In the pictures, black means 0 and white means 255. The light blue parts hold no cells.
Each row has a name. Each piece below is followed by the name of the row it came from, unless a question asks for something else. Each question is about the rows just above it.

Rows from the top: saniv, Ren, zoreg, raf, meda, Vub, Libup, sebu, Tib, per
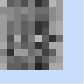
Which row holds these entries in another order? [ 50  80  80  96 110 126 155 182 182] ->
saniv
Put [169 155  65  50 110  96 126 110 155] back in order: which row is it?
raf
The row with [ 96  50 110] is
Vub

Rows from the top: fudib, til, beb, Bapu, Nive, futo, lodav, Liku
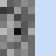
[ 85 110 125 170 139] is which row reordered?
Bapu
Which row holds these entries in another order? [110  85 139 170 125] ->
Bapu
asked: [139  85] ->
Bapu
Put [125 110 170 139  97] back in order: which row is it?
Liku
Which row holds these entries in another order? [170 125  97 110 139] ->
Liku
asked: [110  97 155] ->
lodav
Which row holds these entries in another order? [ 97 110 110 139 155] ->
lodav

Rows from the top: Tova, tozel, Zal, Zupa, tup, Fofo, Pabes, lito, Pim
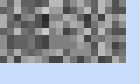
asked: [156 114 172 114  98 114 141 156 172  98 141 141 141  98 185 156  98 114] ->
lito
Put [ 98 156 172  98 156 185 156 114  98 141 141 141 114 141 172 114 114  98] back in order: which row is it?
lito

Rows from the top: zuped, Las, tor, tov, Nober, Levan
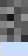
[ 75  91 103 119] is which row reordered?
zuped
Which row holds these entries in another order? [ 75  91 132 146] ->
Las
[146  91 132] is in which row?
Levan
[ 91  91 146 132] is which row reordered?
tov
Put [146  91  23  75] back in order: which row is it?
tor
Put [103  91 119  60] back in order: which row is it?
Nober

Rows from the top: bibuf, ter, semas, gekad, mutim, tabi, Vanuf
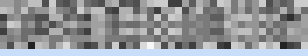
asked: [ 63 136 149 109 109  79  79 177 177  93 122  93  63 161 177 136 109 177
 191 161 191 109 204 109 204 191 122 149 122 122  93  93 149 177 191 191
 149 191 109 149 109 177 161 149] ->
mutim
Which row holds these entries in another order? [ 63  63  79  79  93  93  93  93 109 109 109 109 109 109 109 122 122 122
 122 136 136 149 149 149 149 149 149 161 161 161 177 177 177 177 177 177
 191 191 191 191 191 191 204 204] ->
mutim
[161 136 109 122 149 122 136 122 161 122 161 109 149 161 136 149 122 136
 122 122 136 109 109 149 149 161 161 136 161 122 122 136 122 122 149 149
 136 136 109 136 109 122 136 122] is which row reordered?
tabi
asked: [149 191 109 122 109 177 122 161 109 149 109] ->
ter
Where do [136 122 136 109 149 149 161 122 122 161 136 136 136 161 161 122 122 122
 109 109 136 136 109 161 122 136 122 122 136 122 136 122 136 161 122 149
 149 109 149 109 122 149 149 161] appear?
tabi
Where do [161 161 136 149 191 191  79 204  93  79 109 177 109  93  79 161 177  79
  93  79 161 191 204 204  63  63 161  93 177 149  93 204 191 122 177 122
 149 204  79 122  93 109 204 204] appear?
bibuf

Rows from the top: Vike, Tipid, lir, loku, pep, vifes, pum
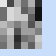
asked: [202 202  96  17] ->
lir
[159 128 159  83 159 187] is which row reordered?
loku
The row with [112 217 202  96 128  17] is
Tipid
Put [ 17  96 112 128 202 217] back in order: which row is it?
Tipid

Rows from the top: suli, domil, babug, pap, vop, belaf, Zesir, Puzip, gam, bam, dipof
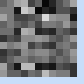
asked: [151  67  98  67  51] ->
Zesir
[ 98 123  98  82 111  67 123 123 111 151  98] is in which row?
pap
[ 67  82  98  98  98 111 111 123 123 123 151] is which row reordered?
pap
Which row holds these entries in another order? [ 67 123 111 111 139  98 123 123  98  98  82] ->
gam
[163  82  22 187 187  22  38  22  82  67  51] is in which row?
bam

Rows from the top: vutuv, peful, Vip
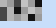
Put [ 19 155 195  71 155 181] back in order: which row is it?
vutuv
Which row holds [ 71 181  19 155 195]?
peful
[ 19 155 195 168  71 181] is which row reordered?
peful
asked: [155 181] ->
Vip

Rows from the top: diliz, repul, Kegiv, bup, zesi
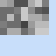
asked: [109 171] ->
zesi
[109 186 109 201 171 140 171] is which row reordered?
Kegiv
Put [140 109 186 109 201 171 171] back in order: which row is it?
Kegiv
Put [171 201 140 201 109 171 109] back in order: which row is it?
zesi

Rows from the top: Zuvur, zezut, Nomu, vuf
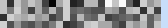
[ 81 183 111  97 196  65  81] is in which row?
Nomu
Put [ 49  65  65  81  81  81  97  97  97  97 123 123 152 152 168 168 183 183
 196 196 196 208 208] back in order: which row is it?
vuf
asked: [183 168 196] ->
Nomu
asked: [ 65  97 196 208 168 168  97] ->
vuf
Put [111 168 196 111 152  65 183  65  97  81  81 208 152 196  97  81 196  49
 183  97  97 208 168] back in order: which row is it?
Nomu
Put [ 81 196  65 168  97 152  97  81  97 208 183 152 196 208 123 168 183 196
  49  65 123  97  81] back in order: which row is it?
vuf
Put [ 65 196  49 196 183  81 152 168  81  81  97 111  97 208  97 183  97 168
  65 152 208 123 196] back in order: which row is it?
zezut

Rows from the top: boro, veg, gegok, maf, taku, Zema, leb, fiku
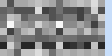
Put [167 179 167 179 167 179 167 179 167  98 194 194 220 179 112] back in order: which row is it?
fiku
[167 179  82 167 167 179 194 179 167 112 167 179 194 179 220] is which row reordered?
boro

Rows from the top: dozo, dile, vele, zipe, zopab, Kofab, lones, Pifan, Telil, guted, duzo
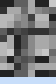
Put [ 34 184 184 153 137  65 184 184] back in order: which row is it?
vele
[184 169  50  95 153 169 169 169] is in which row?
guted
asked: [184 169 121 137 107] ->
zipe
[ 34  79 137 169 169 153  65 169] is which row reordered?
Kofab
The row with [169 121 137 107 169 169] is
zipe
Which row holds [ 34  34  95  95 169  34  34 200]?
dozo
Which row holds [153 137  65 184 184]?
vele

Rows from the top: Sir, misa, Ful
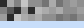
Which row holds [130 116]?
Ful
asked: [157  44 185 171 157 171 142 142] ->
misa
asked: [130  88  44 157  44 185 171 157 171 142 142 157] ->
misa
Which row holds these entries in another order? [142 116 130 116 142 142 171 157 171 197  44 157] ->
Ful

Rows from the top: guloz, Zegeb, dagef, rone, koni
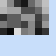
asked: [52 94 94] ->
dagef
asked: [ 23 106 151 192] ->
guloz
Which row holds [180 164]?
Zegeb
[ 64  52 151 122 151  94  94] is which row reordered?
dagef
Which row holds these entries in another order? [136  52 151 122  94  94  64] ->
rone

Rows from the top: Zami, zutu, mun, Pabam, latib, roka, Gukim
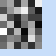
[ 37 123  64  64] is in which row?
mun
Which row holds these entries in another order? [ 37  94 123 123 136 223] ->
roka

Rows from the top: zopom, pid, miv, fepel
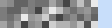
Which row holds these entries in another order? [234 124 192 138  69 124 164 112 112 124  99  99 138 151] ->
zopom
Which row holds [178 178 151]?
fepel
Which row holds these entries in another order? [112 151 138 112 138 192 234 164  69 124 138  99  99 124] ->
pid

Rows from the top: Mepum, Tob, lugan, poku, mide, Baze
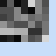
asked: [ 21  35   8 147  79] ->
Baze
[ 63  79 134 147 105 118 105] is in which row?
lugan
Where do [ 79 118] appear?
poku
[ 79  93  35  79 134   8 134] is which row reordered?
Tob
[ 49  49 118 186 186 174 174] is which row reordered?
mide
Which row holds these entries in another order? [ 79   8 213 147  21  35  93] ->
Baze

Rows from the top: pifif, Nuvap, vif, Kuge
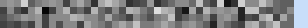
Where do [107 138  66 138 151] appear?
vif
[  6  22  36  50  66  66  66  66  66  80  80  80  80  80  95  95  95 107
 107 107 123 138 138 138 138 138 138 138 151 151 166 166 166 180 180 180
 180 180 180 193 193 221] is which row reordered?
Nuvap
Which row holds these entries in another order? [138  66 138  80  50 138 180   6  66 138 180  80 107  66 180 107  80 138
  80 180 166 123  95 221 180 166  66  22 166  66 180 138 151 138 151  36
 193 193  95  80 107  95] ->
Nuvap
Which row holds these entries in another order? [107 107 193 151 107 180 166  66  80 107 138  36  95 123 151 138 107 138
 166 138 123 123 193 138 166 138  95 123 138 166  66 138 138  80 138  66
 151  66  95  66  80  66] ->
Kuge
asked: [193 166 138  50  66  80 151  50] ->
pifif

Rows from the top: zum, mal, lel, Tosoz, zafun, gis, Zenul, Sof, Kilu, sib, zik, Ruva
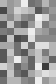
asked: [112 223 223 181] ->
Zenul
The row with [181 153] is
zum
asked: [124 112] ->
zafun
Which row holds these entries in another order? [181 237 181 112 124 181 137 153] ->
Ruva
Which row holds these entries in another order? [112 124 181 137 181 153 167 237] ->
zum

